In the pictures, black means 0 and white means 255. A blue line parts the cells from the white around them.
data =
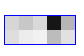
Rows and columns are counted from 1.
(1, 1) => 214
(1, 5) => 182
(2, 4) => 188
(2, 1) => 222

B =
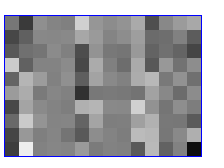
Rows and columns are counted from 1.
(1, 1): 119
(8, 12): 120
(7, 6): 176
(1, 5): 128
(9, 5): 116
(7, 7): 181
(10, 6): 154
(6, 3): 122
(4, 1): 203
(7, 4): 131
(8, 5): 133
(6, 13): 108
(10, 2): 238
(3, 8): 120
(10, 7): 123
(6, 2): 172
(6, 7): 120
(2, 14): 92
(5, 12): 121
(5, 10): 172
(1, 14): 168
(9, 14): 175
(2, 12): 110
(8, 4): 132
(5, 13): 146
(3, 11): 99
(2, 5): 137
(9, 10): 187
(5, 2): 181
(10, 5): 132
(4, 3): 131
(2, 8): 132
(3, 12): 112

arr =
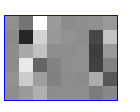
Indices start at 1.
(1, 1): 144
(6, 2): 155
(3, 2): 169
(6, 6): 142
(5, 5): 141
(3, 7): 62
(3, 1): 140
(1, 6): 143
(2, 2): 37
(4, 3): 100
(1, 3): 254
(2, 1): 138

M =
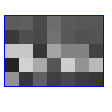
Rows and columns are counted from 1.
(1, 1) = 92
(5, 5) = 73
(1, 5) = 89
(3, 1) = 198
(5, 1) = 146
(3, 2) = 199
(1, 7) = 87
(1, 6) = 87
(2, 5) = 88

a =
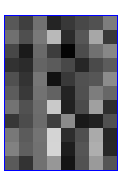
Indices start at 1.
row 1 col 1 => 88
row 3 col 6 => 76
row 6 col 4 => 98
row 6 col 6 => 80
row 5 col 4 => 18
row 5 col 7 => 86
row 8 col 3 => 107
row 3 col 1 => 71
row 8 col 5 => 139
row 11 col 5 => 20
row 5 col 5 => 57
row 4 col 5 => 72
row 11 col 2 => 51
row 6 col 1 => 92
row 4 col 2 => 43
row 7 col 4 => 201
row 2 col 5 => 43
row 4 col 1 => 50
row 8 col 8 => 80
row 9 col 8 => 38
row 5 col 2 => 51
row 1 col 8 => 125
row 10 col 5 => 29

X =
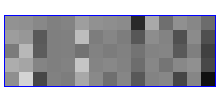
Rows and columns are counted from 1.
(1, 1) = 146
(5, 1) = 143
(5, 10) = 88
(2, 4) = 127
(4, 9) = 130
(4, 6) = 197
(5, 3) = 71
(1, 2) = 144
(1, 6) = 158
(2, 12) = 131
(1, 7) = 145
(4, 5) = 130
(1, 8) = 142
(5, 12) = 135
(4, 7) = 132
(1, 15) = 108
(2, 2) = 151
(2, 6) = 189
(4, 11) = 135
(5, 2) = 212
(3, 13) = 89
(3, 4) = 127

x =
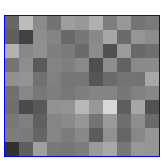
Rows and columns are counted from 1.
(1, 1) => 102
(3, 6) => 107
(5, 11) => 167
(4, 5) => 127
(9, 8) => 145
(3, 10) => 105
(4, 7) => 79
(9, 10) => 135
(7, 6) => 183
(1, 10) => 116
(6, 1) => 113
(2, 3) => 142
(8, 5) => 138
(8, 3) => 96
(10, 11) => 149
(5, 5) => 118
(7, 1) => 111
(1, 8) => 126
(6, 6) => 127
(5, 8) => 107
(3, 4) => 127
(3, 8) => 81
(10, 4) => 120
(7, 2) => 75
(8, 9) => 110
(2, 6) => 119
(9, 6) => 136
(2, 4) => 132
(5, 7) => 86
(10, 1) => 48
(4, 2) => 141
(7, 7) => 152

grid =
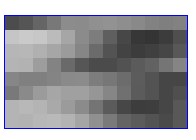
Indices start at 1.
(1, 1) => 76
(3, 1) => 182
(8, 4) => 185
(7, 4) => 169
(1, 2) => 85
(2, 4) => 187
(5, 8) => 119
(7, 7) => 116
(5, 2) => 128
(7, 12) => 70
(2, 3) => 199
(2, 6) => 139
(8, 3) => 183
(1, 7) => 144
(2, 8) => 95
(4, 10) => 91
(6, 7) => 150
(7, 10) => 61
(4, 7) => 75
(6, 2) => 138
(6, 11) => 83
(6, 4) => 166
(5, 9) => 108
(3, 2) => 183
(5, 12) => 70
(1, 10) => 137
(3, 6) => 134
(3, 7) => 107
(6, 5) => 160
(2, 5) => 166

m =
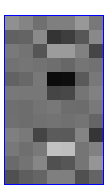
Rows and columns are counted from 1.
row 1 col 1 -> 144
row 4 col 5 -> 103
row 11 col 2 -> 115
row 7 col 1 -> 111
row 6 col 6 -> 117
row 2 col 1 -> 97
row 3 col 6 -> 129
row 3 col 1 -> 121
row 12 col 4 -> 127
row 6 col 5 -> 72
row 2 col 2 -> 100
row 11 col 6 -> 117
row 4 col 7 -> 113
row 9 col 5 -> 90
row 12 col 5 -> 127
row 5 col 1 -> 98
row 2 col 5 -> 62
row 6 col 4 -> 69
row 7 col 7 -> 121
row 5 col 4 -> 11
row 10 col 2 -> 111
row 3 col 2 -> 115

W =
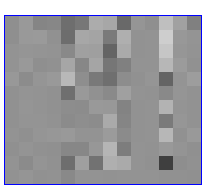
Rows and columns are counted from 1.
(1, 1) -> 143
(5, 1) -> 152
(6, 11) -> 146
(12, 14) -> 144
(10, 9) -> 125
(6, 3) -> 147
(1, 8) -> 167
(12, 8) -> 146
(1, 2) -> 153
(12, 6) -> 147
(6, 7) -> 145
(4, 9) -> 128
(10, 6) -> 135
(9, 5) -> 153
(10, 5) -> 135
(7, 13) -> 148
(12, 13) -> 145
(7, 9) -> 131
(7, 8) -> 152
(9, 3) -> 149
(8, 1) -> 145
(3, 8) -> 100
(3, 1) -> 147
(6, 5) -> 111
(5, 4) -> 153
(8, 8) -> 170
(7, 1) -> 145
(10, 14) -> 144
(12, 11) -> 147
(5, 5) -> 184
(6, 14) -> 146
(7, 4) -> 145
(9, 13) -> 145
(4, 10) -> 147
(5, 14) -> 157
